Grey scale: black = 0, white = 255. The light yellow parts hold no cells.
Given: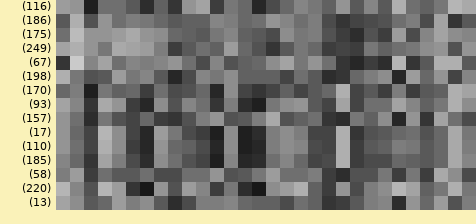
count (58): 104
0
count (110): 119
1
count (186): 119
1

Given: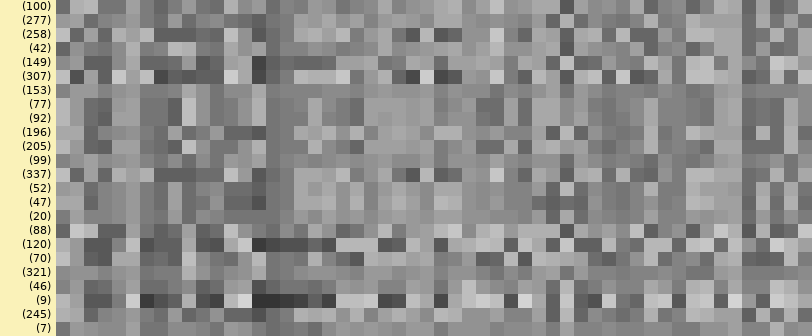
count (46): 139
3
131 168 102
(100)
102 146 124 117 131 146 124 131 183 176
(47)
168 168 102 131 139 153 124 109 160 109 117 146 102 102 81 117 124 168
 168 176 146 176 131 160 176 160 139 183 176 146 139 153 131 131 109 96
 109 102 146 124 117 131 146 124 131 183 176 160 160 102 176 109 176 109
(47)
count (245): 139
3
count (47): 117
3
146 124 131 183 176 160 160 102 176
(47)

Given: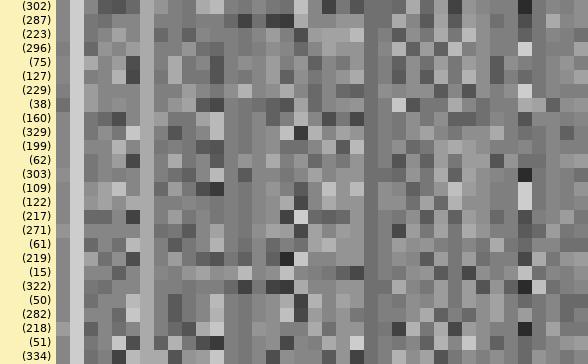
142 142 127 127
(122)
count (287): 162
1
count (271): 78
0
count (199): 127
7

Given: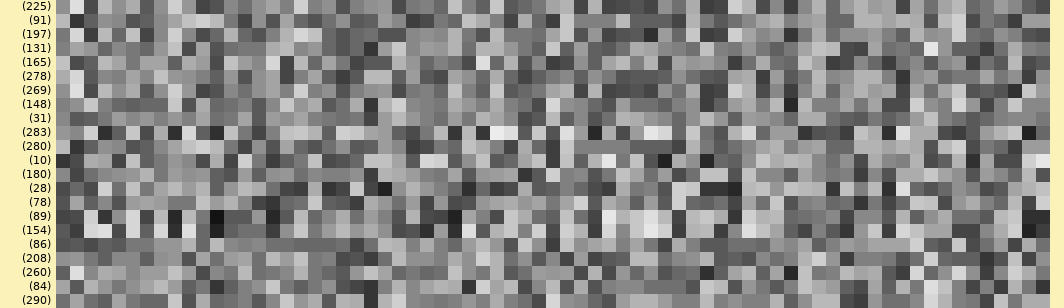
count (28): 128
5
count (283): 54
3
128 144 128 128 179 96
(290)
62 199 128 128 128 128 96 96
(280)
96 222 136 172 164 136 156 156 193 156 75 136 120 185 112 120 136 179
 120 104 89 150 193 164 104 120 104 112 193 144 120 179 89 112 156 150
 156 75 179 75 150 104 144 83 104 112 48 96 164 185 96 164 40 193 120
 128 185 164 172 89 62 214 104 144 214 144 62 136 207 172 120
(260)
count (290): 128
11
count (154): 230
1

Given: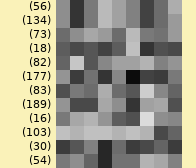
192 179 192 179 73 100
(103)
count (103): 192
4
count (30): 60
3
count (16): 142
1
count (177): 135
1

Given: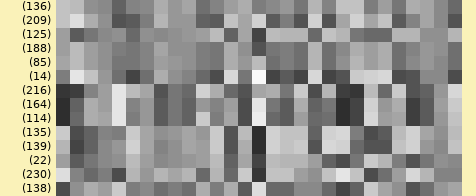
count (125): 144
5
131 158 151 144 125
(85)
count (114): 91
3

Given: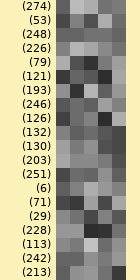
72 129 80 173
(53)
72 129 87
(29)
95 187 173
(274)
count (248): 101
3

